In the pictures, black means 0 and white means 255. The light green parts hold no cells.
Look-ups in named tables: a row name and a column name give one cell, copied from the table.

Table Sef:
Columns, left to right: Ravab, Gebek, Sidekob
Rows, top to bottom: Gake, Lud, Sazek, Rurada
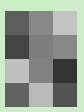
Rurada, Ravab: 98
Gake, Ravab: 93
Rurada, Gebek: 185
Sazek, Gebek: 129
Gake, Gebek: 135
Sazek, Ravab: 191
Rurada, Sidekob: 82
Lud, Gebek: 125
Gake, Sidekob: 195
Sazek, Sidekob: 51
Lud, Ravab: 68

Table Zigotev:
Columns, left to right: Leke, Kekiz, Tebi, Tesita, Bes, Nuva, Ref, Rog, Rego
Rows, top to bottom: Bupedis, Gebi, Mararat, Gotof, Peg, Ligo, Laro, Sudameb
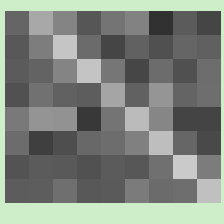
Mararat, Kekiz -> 99
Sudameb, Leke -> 92
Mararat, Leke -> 91
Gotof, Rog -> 100
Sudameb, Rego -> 192
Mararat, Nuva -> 70
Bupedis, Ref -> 49
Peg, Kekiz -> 148
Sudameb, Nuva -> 123
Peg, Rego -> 68
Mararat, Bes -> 118
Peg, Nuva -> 187
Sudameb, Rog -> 110
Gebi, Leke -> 88
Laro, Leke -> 83
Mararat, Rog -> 80
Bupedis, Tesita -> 86
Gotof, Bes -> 165
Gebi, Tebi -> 197
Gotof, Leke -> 81

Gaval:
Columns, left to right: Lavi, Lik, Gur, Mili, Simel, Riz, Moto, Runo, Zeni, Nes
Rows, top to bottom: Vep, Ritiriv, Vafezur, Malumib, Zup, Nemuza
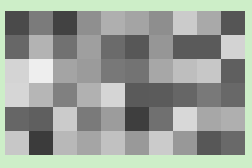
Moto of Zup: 112
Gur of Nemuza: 184
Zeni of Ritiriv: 90
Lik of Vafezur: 238
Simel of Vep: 175
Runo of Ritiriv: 90
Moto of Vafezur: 167
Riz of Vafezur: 115
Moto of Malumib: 91
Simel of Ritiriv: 107
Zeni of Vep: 169
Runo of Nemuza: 152
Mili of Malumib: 177
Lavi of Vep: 74
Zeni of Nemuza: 87
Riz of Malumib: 90
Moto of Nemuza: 203
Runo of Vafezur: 190
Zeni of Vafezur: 199

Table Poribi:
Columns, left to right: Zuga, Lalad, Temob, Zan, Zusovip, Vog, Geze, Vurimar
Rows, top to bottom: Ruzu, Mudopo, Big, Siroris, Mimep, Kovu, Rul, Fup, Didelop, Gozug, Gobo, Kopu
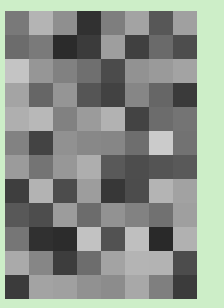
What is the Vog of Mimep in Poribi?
67
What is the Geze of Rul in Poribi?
84
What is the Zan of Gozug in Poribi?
194
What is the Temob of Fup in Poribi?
76
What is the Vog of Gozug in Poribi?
191
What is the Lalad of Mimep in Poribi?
184
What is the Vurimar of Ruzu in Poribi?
160
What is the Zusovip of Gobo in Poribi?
163
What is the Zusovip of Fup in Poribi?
55
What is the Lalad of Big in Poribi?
150
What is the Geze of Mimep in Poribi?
108
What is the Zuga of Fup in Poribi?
62
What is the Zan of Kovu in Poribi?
136
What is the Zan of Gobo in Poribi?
109
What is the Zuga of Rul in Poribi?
155
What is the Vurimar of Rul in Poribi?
89
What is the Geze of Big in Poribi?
154

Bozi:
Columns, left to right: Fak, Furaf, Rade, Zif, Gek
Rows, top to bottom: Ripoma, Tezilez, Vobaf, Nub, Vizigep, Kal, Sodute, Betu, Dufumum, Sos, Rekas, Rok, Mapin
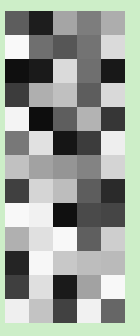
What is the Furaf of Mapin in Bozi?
195
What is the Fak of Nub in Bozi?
60
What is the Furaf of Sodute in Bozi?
162
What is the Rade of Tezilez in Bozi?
86
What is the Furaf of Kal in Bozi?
225
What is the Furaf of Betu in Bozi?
213
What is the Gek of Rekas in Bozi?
186
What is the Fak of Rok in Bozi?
63
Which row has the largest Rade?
Sos

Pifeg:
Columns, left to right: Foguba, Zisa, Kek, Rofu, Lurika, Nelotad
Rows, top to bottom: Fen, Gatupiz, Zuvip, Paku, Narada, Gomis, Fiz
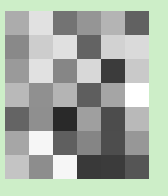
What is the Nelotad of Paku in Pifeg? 255
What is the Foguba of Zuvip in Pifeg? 154
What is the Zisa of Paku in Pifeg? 144
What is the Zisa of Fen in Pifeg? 225
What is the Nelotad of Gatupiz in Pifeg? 218
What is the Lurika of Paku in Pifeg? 165
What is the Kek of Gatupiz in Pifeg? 224
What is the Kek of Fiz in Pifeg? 246
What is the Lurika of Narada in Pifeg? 76
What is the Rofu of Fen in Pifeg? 149
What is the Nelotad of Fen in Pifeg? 97
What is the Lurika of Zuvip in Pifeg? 59
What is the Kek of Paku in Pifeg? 180
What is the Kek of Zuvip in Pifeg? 134
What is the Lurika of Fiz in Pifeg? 59
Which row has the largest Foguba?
Fiz

